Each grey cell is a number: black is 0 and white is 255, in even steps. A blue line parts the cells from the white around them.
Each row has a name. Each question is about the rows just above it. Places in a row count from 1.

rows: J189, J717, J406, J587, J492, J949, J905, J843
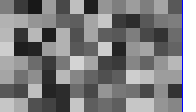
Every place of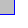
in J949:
11
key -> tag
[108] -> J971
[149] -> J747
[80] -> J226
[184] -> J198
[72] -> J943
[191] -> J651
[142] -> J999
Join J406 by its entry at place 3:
J198
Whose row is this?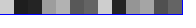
J587
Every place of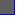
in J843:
7 9
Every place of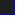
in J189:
7
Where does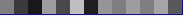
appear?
J189

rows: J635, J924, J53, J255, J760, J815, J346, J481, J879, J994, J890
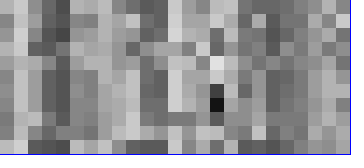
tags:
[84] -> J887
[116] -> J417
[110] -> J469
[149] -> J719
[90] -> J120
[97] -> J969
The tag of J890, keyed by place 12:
J120
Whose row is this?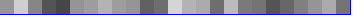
J53
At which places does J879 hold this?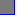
1 4 11 13 14 20 21 22
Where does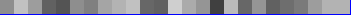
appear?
J346

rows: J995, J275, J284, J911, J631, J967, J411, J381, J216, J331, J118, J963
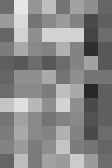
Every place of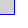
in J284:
2 4 5 6
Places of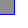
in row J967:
2 3 6
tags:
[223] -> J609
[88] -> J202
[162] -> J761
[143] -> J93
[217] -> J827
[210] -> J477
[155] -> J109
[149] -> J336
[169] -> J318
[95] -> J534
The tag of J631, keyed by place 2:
J202
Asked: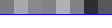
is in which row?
J911
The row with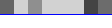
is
J284

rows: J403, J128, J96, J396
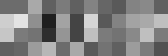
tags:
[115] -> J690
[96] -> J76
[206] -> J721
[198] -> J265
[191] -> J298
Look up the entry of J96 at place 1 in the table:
J265
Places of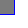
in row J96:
2 8 12
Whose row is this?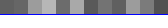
J396
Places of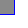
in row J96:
10
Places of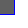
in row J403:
4 6 12

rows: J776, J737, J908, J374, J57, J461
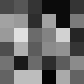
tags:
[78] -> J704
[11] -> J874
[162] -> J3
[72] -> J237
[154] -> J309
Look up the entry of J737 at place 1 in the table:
J3
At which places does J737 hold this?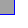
1 4
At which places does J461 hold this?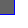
1 6
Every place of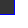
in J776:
3 6
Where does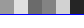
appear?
J908
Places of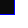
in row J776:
4 5

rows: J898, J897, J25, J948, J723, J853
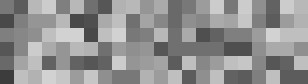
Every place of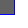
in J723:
4 6 8 21
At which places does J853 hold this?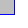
2 13 16 20
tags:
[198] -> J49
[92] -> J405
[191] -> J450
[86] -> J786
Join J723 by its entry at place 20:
J786
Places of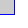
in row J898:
4 16 18 21
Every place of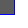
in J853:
14 18 21 22
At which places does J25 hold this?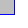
4 8 21 22
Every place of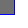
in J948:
8 13 14 15 16

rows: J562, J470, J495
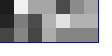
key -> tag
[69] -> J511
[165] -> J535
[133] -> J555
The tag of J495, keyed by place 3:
J511
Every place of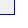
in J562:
2
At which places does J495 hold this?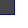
1 3
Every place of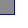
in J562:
6
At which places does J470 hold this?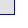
5
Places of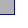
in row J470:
4 6 7
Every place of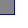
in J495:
2 5 6 7

